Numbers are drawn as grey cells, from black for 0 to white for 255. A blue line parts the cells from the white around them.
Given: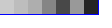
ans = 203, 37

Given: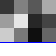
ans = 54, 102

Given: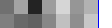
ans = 112, 199

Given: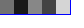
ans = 113, 213

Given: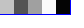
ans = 195, 4

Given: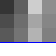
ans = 53, 128

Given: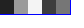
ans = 34, 118

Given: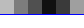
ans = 188, 159
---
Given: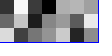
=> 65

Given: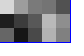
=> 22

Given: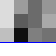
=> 16

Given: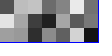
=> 153

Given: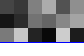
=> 198

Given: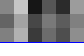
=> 177

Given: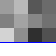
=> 142
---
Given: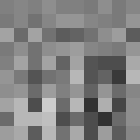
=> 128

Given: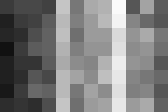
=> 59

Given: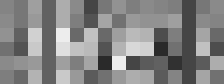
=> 132

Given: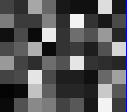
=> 67

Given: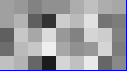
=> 160
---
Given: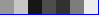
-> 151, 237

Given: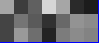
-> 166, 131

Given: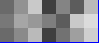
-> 106, 207

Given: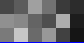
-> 71, 21

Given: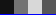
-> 18, 87

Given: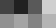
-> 67, 180

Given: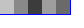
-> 195, 106
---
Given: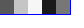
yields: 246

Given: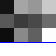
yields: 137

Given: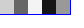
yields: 244

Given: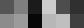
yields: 183

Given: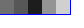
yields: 29

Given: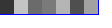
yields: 181

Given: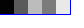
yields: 188

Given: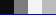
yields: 125
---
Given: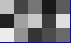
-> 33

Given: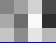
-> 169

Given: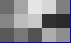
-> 134

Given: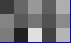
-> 132

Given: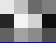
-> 37

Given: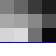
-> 168
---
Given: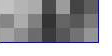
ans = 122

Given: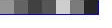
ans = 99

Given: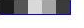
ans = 86

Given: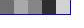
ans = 133

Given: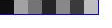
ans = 116

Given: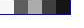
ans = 93

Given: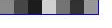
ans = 115
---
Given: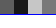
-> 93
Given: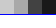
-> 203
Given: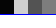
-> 5
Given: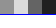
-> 146
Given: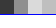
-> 57
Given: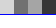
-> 214
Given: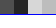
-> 79
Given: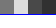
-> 119
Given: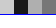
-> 204
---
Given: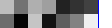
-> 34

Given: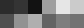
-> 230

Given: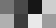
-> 176

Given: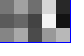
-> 40

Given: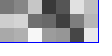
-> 85

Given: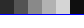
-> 213

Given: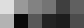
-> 63

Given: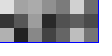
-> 123
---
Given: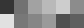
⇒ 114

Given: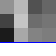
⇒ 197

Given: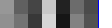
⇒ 96

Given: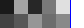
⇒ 164

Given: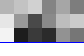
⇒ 153

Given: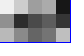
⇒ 45
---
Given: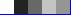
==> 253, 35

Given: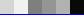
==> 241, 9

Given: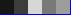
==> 215, 22

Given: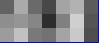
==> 207, 45

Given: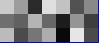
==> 230, 9

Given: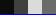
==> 219, 12
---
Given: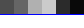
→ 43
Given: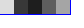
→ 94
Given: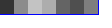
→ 79
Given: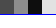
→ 14
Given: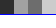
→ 109
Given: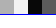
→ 8
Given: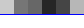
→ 69
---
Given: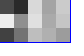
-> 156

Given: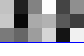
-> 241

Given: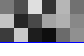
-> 144

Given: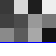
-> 18

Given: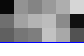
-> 82

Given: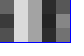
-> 114
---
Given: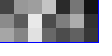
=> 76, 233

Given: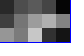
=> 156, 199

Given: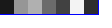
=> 107, 243

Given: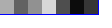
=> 215, 215

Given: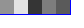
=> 53, 227

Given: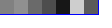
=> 77, 206

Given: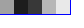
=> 56, 233
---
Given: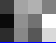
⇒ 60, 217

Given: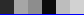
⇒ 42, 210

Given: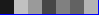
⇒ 25, 179

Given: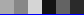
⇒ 170, 42

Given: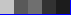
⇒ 198, 28

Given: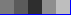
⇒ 123, 190
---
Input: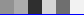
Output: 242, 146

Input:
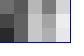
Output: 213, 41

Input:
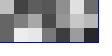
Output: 108, 101

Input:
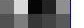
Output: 143, 81

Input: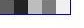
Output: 240, 94

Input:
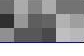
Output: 115, 144

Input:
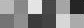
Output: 37, 116

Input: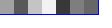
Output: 103, 161

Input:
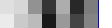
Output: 125, 235
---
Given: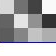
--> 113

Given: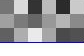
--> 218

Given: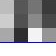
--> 87

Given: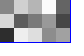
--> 208

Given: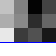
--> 129

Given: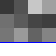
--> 83
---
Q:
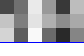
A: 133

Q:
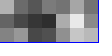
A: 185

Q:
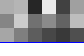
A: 79

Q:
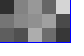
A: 55

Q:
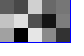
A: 50

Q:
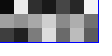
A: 92

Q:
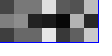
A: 202

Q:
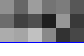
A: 71

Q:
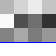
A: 152
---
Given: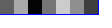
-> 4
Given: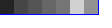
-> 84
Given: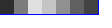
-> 224
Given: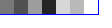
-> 157
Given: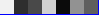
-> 73
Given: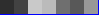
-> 201
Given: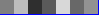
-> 47
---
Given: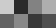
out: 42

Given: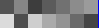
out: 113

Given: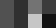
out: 48

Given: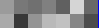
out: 96

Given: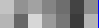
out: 110

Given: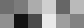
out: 207

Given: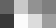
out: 201
